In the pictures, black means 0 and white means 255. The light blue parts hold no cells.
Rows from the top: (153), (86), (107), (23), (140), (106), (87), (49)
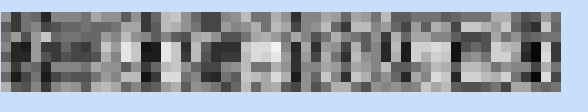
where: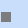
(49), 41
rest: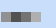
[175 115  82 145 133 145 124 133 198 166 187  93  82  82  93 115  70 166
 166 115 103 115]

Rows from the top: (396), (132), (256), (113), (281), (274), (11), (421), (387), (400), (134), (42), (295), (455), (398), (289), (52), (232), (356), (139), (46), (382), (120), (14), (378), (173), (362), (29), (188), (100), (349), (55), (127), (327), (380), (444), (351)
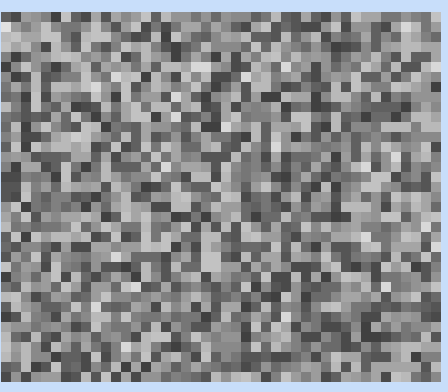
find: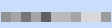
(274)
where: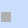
(400), 28
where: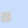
(295), 8
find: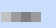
(351)

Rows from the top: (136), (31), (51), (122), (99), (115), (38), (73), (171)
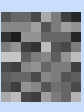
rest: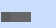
[ 73 135 124  85  94]
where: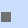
(73), 6

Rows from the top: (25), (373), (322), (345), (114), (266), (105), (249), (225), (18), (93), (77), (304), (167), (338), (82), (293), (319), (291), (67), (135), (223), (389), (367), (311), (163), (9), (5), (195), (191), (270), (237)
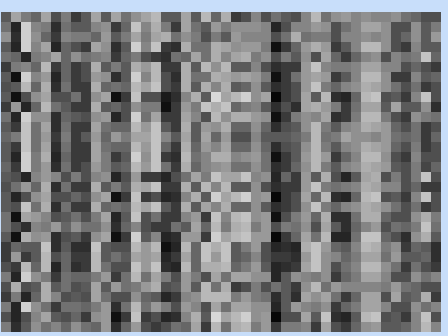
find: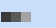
(25)
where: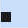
(225), 17
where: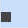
(82), 43
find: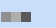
(389)

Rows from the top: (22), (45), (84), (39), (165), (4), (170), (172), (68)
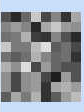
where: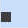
(84), 4
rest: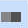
[41]

